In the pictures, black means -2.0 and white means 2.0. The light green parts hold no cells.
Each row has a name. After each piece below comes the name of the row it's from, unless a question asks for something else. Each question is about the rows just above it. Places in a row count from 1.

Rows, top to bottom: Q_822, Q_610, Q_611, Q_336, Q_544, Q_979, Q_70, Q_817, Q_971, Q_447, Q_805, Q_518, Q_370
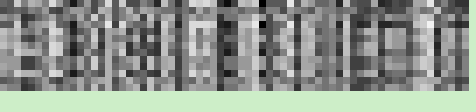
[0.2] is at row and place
Q_447, 30
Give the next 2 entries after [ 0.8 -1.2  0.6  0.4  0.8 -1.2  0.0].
[-1.0 -0.6]

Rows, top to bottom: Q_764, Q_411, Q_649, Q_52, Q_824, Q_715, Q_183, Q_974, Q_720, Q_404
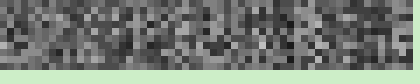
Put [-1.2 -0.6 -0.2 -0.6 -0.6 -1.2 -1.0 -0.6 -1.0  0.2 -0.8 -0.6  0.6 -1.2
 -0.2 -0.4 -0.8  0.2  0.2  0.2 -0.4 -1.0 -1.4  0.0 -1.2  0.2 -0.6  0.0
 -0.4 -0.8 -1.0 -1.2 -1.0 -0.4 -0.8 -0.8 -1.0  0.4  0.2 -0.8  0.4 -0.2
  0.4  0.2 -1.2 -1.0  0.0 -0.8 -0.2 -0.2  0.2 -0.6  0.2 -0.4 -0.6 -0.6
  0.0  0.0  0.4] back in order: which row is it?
Q_974
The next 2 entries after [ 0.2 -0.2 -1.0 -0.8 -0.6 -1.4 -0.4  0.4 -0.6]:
[ 0.0 -0.4]
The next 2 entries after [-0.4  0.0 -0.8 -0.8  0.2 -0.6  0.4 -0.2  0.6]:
[ 0.2 -0.8]

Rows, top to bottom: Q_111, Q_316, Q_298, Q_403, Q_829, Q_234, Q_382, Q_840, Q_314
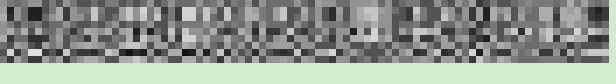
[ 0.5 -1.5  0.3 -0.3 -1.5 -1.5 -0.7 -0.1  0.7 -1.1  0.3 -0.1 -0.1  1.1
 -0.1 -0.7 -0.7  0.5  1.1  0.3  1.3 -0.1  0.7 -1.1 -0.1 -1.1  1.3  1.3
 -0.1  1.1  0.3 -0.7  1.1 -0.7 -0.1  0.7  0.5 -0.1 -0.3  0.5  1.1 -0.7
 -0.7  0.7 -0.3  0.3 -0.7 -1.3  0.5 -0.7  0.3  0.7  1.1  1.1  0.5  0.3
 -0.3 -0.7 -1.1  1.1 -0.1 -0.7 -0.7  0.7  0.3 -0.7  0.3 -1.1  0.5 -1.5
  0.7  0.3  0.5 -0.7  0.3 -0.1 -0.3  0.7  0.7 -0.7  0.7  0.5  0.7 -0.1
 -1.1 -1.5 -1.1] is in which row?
Q_316
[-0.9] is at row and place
Q_314, 82
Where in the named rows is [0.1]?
Q_111, 76
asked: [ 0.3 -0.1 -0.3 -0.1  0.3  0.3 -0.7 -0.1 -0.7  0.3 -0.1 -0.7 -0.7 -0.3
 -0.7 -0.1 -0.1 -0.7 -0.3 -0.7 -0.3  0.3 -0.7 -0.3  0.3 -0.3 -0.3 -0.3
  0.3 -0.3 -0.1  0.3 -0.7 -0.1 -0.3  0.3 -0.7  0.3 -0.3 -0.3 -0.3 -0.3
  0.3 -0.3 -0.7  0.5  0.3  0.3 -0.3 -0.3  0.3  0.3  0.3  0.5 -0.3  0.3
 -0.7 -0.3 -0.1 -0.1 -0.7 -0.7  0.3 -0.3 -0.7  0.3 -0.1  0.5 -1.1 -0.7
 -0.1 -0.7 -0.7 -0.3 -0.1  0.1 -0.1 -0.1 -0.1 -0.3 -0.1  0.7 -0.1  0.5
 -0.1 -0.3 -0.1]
Q_111
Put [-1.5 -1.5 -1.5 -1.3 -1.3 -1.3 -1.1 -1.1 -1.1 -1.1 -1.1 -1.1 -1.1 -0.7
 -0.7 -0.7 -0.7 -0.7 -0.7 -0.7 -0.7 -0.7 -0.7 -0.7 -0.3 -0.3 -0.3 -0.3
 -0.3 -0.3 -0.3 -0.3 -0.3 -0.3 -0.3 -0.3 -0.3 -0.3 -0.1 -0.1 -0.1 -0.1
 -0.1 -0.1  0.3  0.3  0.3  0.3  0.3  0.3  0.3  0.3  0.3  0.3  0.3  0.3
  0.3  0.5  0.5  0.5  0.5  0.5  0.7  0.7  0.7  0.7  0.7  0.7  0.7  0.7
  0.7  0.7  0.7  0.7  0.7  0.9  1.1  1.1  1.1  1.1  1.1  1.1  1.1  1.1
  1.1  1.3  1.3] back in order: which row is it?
Q_298

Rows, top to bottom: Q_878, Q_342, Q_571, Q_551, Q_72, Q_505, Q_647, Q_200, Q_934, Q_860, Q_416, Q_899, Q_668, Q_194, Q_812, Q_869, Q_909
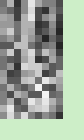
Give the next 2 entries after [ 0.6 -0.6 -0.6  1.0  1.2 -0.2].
[1.6 1.0]
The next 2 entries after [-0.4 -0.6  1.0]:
[1.2 1.4]
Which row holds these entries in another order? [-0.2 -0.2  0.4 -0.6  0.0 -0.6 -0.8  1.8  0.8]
Q_668
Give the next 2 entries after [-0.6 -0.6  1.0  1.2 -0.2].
[1.6 1.0]

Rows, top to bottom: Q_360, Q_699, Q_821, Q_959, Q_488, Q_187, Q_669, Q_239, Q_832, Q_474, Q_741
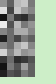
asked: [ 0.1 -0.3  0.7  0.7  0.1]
Q_488
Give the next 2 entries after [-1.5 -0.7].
[-0.9 -0.1]
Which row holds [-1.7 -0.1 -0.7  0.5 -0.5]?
Q_474

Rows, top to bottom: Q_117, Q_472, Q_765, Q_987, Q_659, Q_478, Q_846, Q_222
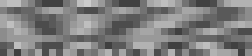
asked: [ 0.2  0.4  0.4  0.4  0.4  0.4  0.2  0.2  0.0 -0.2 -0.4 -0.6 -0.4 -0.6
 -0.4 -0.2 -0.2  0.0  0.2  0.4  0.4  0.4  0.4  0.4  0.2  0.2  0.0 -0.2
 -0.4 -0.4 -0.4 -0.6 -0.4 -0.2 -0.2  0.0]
Q_478
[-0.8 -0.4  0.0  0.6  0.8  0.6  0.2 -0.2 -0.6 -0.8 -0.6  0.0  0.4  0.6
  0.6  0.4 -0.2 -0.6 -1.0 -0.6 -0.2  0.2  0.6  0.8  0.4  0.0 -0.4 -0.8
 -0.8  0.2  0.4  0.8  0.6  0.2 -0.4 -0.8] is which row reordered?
Q_659
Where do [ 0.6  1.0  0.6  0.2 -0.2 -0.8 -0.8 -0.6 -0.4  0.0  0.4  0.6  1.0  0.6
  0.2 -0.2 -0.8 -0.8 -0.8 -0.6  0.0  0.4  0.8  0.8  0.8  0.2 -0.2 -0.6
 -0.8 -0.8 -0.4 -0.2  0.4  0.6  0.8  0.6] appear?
Q_987

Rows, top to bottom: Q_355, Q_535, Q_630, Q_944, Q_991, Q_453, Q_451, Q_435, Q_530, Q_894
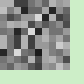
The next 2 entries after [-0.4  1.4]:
[-1.4  0.6]
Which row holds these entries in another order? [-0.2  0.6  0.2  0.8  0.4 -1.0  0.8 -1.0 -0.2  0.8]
Q_453
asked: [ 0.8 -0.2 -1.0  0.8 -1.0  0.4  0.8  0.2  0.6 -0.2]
Q_453
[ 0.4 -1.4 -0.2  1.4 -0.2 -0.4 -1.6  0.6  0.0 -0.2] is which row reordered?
Q_435
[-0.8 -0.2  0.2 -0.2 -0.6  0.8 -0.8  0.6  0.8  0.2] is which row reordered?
Q_530

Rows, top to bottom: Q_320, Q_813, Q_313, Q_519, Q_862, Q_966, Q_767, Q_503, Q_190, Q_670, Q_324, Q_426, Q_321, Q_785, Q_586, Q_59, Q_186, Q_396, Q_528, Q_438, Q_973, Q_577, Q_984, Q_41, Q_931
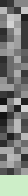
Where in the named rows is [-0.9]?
Q_396, 4
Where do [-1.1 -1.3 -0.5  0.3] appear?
Q_785

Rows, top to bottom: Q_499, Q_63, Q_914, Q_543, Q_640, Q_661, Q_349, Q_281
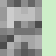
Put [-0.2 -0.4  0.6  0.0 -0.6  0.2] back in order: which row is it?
Q_281
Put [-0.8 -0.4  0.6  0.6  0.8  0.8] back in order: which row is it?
Q_661
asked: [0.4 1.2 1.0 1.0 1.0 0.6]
Q_914

